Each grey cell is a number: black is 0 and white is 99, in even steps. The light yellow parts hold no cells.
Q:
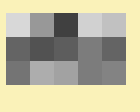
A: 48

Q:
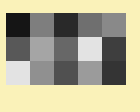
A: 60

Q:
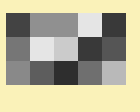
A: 43

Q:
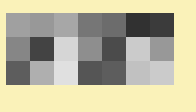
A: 75

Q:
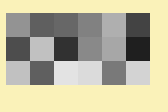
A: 47

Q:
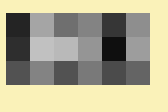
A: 29

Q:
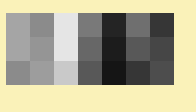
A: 21

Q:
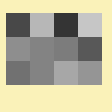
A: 65
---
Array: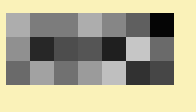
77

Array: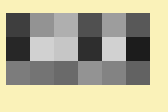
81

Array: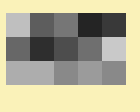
43

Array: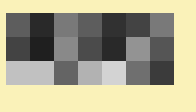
57

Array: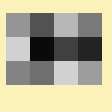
25

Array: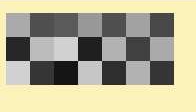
25

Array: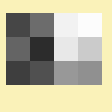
90

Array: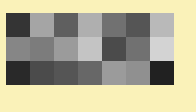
44

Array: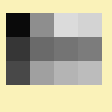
45

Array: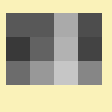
69
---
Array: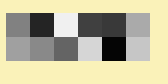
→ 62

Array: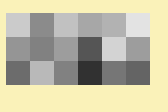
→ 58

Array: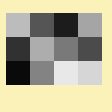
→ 19

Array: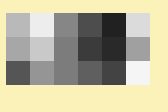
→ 65

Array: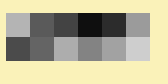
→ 29

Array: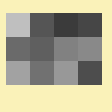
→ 41

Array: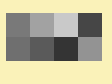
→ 43
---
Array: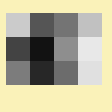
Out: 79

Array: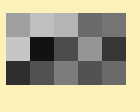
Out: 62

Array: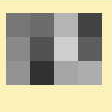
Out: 46

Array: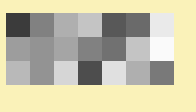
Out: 23

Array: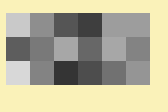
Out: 78

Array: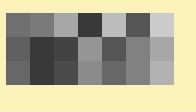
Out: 43

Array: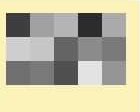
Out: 24

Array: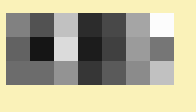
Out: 50
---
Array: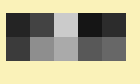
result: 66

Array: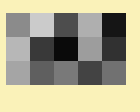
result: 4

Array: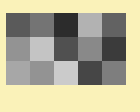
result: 31

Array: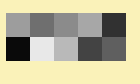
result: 72

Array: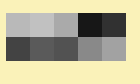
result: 32

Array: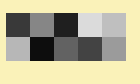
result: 38

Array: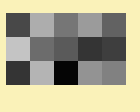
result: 35

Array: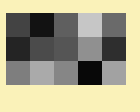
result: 33

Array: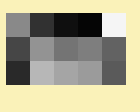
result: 45
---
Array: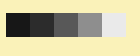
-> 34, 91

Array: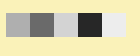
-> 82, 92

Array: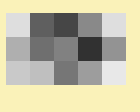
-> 50, 90

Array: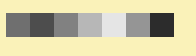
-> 71, 89

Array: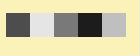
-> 47, 89

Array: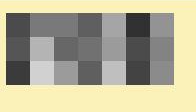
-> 44, 81

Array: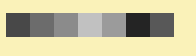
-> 75, 75
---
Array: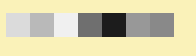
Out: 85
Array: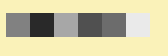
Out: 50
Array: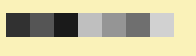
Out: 19
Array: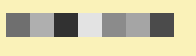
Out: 43
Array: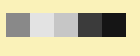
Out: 53
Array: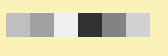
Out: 74
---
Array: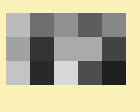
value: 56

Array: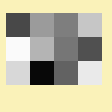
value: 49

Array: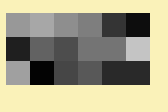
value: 55

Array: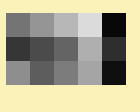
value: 71

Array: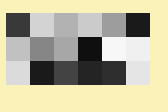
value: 69

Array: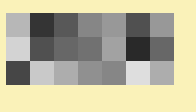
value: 34

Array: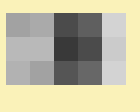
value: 29
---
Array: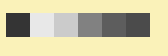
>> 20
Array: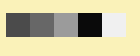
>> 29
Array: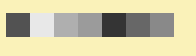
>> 32
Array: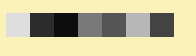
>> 86
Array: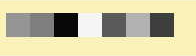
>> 58
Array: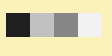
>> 12
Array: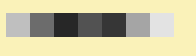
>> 74
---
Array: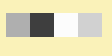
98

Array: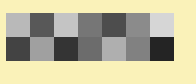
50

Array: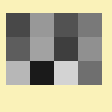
82

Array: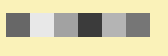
70

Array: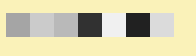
13

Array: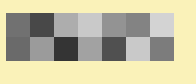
78

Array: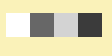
82
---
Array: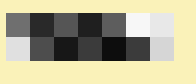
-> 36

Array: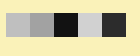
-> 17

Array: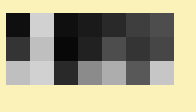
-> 16

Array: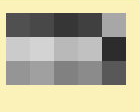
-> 65

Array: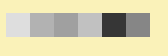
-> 21

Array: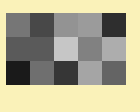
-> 18

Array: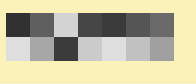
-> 23

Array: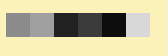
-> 5

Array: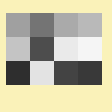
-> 76

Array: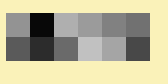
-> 50
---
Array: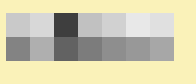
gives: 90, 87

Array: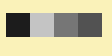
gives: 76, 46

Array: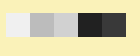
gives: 93, 81

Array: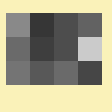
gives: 79, 53

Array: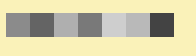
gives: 80, 72

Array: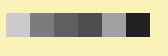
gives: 79, 62
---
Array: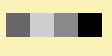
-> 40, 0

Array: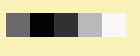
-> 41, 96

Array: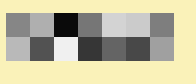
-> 52, 62

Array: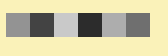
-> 57, 43

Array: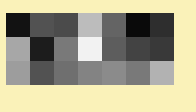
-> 7, 69

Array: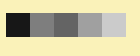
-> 9, 79

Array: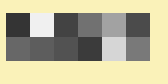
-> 20, 47

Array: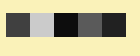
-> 25, 13

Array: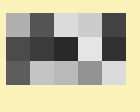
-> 68, 85

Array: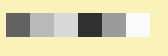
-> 38, 97
